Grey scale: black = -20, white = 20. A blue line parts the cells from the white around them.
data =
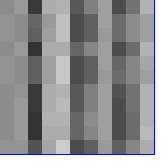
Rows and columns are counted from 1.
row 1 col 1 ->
2
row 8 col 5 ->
9
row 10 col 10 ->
-3
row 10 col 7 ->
1
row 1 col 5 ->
8
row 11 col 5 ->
12
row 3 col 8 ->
4
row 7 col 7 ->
0
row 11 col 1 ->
3
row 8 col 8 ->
5
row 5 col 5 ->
11
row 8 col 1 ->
2
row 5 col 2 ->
2
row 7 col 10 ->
-2
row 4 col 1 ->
2
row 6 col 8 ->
4
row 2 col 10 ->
2
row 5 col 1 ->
3
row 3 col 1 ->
3
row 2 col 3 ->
-4
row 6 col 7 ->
-5
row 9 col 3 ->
-12
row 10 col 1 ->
2
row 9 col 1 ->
2
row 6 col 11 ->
5
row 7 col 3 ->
-11
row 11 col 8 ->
4
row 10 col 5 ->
7
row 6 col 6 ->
-8
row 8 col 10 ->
-2
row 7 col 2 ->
3
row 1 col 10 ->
-2

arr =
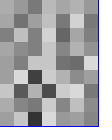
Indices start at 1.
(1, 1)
7
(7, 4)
-8
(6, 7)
5
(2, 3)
5
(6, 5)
8
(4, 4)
11
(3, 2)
10
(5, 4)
11
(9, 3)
-12
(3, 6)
6
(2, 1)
6
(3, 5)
-4
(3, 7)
0
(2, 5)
-1
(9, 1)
5
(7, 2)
-6
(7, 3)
8
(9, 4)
14
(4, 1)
6
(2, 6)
13

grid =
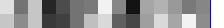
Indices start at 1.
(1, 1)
15
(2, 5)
-10
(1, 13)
4
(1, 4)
-14
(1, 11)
6
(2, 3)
11
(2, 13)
6

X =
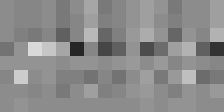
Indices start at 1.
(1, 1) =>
2
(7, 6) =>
2
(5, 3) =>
3
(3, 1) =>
2
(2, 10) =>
3
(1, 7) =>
6
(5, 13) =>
1
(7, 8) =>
0
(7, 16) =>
4
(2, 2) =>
1
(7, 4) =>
2
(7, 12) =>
2
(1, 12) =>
3
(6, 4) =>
3
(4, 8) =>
-9
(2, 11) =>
5
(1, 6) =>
2
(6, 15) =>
-3
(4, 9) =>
-5
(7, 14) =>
3
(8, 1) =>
2
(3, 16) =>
8
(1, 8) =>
-1
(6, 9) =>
-2
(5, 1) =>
3
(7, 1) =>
2
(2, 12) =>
2
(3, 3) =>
-1
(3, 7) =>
9
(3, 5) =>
-5
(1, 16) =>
5
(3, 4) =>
1
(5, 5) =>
2
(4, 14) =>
8
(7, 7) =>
5

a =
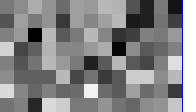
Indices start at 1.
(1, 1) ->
-1
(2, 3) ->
-1
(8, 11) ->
2
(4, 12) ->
-4
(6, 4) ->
-5
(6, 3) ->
-5
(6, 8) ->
-11
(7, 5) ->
-4
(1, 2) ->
2
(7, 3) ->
-4
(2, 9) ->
9
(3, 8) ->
1
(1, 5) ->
-3
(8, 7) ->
-1
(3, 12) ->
-1
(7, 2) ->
1
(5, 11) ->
-9
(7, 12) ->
0
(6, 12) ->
2
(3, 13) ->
4
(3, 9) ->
-12
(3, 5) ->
-6
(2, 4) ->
3
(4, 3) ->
-5
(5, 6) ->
-1
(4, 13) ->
0
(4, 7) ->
4
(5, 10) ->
-6
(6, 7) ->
-2

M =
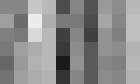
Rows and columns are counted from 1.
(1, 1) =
1
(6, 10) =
8
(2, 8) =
6
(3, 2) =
-1
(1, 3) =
11
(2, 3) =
17
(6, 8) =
2
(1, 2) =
1
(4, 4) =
9
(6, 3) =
7
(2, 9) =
1
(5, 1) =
-4
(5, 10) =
9
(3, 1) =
0
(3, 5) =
-10
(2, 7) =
-8
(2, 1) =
5
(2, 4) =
7
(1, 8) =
4
